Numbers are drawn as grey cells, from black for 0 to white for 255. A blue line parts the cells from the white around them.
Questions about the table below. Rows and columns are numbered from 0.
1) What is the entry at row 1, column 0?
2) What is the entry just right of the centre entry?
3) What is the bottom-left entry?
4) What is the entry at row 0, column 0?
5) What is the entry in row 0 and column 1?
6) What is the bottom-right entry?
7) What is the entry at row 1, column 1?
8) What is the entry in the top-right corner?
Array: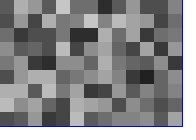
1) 78
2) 175
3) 78
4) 90
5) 175
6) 163
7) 151
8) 131

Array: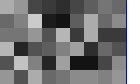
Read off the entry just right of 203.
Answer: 28
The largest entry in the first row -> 172
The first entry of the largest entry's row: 105
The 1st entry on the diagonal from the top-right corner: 105
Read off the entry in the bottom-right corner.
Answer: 150
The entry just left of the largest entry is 129
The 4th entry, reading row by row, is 58
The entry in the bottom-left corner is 150
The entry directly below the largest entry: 150
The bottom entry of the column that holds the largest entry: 172
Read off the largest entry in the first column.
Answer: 182
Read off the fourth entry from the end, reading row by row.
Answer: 139
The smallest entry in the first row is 46
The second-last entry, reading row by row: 129

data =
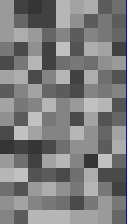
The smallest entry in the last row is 92
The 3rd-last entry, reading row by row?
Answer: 163
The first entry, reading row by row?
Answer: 154
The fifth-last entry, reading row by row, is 182
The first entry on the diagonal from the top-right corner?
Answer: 111
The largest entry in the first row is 182
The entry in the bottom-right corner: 102
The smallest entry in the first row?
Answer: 53
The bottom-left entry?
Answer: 132
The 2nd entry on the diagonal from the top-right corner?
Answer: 120
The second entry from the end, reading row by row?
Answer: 154
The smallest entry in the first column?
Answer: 53
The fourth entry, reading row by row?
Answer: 65
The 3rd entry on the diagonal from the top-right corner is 132
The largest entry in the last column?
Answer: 173
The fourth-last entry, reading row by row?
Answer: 163

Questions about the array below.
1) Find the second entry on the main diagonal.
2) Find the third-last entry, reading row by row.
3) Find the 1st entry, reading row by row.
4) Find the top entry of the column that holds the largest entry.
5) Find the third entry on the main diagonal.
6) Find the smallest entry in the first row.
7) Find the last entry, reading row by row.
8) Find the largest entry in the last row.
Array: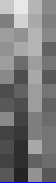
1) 210
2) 36
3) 201
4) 232
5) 181
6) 137
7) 88
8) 146

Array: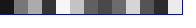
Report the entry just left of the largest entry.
52
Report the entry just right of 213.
84
